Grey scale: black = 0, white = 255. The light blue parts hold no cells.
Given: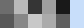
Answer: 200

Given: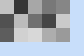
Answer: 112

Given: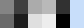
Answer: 223

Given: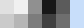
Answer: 124

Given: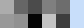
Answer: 5

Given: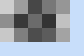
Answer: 107

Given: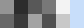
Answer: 163
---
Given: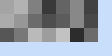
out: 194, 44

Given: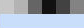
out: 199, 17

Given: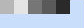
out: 228, 42

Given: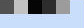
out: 193, 5

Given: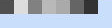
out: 221, 51

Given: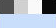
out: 249, 10

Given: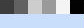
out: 244, 2

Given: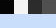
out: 244, 5

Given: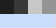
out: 199, 31

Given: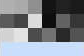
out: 227, 13
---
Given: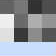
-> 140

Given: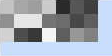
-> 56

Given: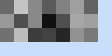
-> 60

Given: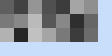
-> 193

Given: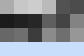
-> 60

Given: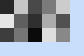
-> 11

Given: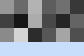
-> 44

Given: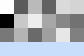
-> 106

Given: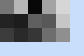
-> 54
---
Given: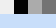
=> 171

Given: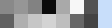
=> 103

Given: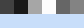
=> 102

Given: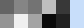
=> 10

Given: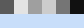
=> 117

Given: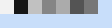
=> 84

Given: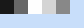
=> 212
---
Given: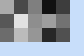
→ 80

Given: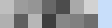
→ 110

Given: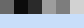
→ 210

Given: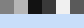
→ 90

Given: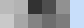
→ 124

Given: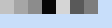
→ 125

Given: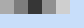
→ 207

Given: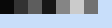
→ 113
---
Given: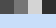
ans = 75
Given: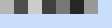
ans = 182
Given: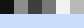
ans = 18
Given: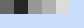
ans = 103
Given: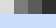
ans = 220
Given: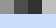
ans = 149
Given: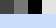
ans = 67
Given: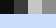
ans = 14
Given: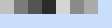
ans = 193
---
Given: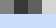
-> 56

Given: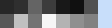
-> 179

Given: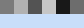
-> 198

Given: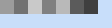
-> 185

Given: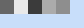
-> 59

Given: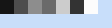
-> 204

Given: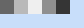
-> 239

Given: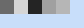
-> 36
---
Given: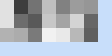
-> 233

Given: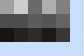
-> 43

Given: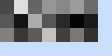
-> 64

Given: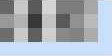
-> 137

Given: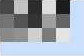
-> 207

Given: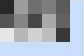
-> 209

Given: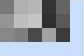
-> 73
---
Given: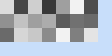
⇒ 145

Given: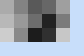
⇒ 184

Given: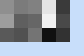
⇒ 157

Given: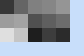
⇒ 156

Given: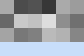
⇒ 104

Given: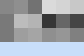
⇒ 121

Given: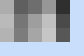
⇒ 186

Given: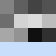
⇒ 109
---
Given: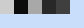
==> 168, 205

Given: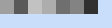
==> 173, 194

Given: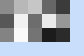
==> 109, 249

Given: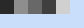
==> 104, 208

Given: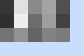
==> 108, 238

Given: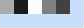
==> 252, 252

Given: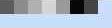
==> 212, 212

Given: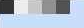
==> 200, 237

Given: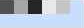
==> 37, 232
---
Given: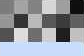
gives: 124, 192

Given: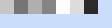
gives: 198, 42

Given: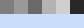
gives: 126, 40

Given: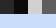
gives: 40, 94

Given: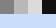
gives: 129, 17

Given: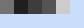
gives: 114, 204
